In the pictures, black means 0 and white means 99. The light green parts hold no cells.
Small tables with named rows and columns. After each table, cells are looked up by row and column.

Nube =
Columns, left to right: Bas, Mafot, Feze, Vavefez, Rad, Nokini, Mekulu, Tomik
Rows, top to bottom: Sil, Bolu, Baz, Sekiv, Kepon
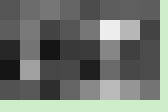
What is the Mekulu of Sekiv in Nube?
28
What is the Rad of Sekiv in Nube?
12
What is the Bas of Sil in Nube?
33
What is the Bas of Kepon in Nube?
32
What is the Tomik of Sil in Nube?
36
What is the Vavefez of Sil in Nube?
39
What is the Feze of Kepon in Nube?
18
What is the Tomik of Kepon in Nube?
45
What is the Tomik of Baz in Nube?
29
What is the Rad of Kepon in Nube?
53

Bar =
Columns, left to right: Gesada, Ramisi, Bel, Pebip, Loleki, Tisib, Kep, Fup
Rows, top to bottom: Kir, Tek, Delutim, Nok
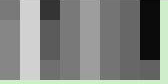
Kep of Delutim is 40
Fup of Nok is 38
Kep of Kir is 40
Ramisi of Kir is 81
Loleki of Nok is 61
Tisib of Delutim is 45
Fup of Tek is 4
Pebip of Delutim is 47
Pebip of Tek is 47
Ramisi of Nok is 81
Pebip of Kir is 47
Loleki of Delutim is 61
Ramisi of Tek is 81
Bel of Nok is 43
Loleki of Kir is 61
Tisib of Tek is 45
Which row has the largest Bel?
Nok

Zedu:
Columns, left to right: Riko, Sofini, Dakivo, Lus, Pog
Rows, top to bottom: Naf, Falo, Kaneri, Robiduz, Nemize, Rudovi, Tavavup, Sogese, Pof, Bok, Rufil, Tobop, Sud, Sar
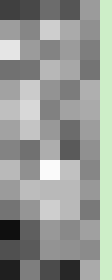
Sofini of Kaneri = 60
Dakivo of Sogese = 67
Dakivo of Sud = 57
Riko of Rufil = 45
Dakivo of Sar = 29
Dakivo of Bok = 72
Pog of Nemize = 68
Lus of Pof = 75
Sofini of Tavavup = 76
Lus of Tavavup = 42

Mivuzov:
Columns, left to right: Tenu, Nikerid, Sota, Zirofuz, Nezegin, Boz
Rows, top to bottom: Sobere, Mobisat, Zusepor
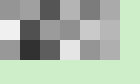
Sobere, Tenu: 58
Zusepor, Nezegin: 58
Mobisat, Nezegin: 78
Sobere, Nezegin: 48
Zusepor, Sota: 36
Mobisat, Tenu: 93
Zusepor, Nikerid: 19
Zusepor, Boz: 68
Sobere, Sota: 33
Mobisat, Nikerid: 31
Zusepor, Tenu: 59
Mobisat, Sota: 60
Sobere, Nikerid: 62
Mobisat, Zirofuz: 56
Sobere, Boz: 66
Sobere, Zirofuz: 70
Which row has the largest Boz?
Mobisat

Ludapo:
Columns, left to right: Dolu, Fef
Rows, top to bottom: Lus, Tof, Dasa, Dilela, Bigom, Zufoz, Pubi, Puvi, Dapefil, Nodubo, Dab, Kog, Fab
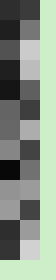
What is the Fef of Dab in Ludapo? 26
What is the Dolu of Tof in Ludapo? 12
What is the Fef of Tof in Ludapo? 46
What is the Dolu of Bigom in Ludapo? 8
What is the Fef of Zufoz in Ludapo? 24
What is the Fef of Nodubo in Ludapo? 60
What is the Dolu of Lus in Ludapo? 18
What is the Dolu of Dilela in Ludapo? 12

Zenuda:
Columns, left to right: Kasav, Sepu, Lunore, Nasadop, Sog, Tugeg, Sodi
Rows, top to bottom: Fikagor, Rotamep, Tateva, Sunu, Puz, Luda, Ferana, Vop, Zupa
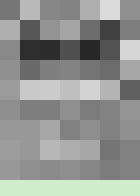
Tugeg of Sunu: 42
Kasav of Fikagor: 46
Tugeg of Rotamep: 25
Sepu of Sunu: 41
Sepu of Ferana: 59
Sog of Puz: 82
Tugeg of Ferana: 50
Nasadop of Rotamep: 64
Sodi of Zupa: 50
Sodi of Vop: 50
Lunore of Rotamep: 57
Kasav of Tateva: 53
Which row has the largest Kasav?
Rotamep

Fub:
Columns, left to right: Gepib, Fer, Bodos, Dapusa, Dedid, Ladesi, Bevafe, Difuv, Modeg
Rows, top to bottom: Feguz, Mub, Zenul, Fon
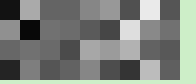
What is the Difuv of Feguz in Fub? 91
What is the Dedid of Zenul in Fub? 65
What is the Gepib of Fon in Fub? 14
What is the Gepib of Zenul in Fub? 40
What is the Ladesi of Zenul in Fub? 60
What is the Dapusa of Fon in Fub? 38
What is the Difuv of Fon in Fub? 73
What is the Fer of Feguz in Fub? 66
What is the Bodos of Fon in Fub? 33
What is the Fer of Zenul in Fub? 44
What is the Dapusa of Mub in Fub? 42
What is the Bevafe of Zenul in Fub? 69
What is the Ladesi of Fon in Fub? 30
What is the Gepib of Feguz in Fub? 7
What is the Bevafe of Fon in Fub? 20
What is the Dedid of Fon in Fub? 52
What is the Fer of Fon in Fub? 49

